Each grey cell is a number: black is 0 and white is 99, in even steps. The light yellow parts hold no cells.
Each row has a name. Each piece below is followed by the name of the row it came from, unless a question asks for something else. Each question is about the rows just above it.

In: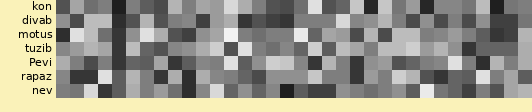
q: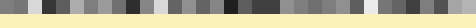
nev
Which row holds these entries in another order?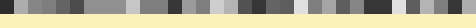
rapaz
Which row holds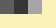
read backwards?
Pevi
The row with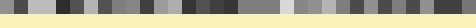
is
divab
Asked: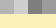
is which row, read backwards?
rapaz
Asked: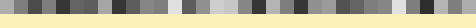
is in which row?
Pevi
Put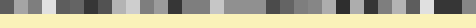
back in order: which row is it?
rapaz

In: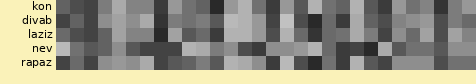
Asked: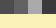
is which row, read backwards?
divab
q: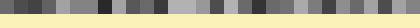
laziz
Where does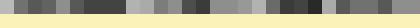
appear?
nev
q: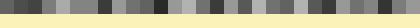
kon
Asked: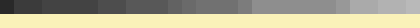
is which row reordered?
rapaz

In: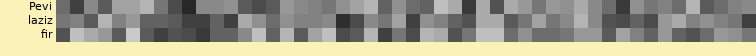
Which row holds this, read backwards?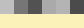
fir
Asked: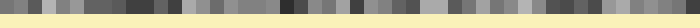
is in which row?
laziz
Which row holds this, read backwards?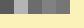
Pevi

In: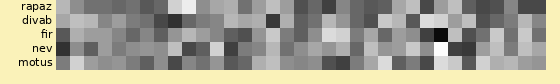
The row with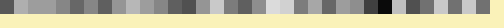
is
fir
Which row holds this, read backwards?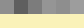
motus
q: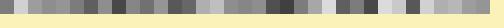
motus
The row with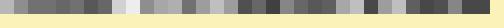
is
rapaz
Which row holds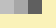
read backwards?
rapaz
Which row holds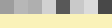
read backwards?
motus

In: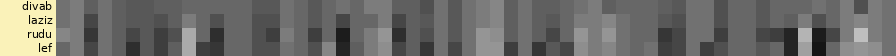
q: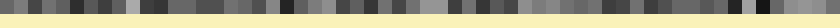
lef
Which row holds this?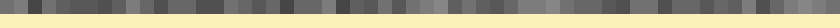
laziz

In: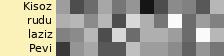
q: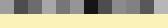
Kisoz
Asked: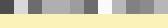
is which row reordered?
laziz
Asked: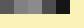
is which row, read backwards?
Kisoz
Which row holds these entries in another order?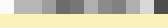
rudu
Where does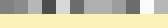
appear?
laziz

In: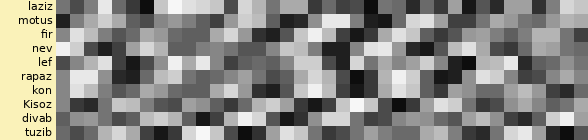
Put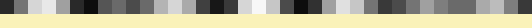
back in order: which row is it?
tuzib
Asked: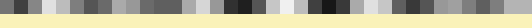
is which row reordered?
fir
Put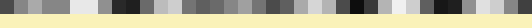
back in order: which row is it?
rapaz

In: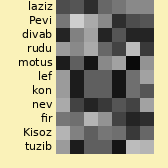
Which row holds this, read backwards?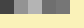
fir
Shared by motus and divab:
[63]
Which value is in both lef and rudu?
[60]
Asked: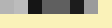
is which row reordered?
tuzib

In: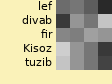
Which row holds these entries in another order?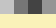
tuzib
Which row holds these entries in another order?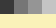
divab
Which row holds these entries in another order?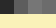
lef
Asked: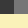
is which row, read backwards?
Kisoz
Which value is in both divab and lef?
[46]

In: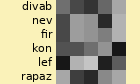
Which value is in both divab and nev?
[28]
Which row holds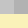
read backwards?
lef
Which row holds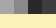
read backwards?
rapaz
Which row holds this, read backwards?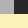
nev
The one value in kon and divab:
[43]

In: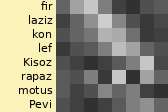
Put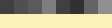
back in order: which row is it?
Pevi
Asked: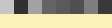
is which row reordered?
rapaz
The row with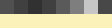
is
Kisoz
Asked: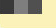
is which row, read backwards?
rapaz
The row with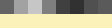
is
fir
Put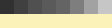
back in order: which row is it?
fir
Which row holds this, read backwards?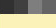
motus

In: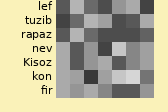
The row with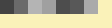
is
tuzib
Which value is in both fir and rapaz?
[34]
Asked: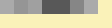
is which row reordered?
Kisoz
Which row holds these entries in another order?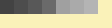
tuzib
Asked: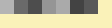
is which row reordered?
lef

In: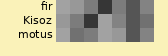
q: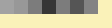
fir
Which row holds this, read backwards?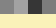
Kisoz
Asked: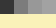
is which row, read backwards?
fir
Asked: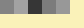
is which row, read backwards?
Kisoz
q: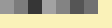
Kisoz
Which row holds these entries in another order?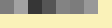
fir

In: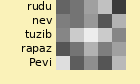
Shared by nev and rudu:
[45]
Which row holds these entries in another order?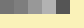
nev

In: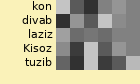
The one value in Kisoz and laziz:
[50]
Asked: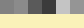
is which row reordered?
Kisoz
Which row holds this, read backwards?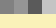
Kisoz

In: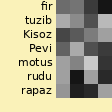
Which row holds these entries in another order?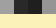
rapaz
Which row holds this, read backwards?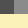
tuzib
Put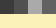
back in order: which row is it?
Pevi
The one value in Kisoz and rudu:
[62]

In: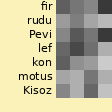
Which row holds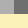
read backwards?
lef
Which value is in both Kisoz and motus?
[68]
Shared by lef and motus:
[68]
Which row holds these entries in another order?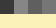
fir

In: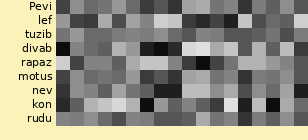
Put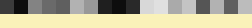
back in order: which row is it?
divab
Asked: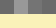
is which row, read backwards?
Pevi
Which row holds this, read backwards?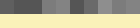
tuzib
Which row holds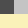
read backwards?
lef
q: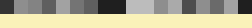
nev

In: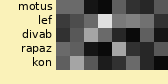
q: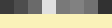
lef
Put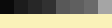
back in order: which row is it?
kon
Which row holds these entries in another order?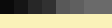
motus
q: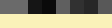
motus
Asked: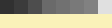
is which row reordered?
lef

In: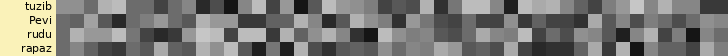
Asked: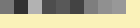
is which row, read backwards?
tuzib
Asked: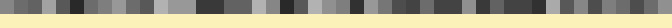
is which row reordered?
Pevi
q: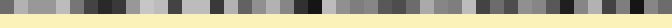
rudu
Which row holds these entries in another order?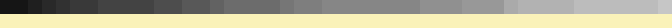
tuzib

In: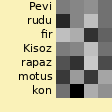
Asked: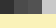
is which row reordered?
rapaz
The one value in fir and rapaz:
[19]

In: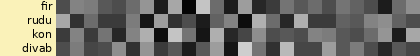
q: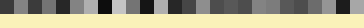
kon
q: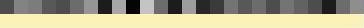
fir

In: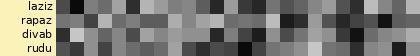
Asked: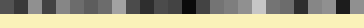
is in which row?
rudu
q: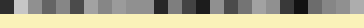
divab
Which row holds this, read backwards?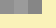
divab

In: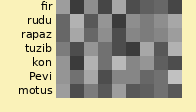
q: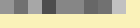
Pevi
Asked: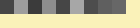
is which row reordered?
fir

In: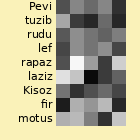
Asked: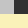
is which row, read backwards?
motus
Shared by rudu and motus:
[49]
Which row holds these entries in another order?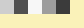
rapaz
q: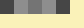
lef
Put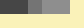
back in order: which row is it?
lef
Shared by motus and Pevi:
[19]

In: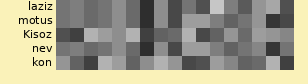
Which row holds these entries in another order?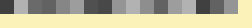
kon
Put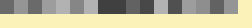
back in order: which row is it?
Kisoz

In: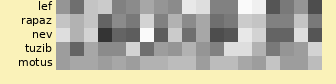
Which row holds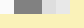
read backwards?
lef
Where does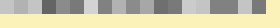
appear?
rapaz

